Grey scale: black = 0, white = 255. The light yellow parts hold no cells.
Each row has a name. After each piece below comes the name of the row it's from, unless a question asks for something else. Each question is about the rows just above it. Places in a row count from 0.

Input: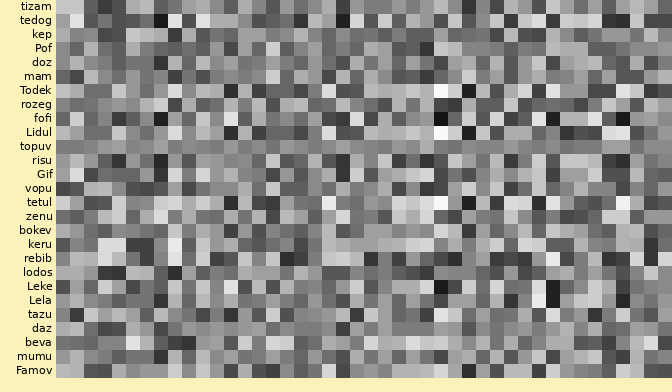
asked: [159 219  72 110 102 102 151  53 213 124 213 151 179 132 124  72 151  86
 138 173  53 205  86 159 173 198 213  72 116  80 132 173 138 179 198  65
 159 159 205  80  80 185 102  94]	Gif
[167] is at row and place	Famov, 28
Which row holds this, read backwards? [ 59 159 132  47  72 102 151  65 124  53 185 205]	rebib
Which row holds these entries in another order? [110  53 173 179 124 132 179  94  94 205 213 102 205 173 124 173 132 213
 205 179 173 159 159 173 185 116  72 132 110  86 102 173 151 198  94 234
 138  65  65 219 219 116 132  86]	keru
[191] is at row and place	Todek, 0
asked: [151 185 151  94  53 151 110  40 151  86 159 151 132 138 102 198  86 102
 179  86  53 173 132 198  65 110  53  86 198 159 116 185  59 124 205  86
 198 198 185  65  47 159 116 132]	risu

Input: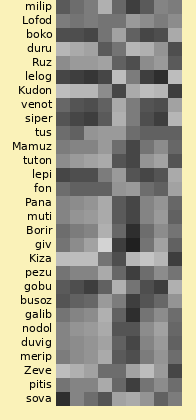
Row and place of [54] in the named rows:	lelog, 2
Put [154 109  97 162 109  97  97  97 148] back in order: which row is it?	fon

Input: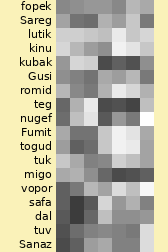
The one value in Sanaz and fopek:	[169]
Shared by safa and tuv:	[129]
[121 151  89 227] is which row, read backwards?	nugef

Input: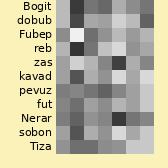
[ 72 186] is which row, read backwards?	dobub
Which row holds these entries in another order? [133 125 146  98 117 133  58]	Nerar
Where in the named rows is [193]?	reb, 3
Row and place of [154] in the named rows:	Fubep, 5

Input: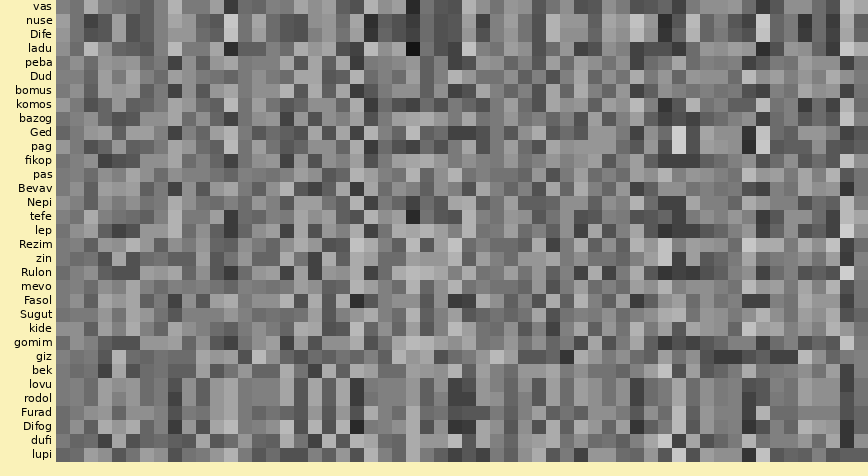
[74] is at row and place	gomim, 37
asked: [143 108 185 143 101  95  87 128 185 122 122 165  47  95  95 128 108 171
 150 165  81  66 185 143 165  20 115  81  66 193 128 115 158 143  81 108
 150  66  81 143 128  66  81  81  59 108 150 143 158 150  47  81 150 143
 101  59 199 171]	ladu
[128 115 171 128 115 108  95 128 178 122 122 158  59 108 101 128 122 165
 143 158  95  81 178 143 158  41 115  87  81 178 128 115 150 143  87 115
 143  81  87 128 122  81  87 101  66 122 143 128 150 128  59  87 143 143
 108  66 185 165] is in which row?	tefe
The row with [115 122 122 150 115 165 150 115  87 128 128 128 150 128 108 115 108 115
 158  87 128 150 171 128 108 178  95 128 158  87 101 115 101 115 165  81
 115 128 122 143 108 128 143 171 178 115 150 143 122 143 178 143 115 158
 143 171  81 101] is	Sugut
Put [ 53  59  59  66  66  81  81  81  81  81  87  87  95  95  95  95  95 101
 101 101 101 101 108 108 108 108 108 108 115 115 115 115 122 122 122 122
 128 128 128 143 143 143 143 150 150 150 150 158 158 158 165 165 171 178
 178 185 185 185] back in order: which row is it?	komos
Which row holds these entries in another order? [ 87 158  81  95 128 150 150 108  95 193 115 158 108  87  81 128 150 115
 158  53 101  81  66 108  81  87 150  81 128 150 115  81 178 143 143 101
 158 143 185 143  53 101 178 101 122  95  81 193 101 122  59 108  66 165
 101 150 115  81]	Dife
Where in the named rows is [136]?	peba, 24

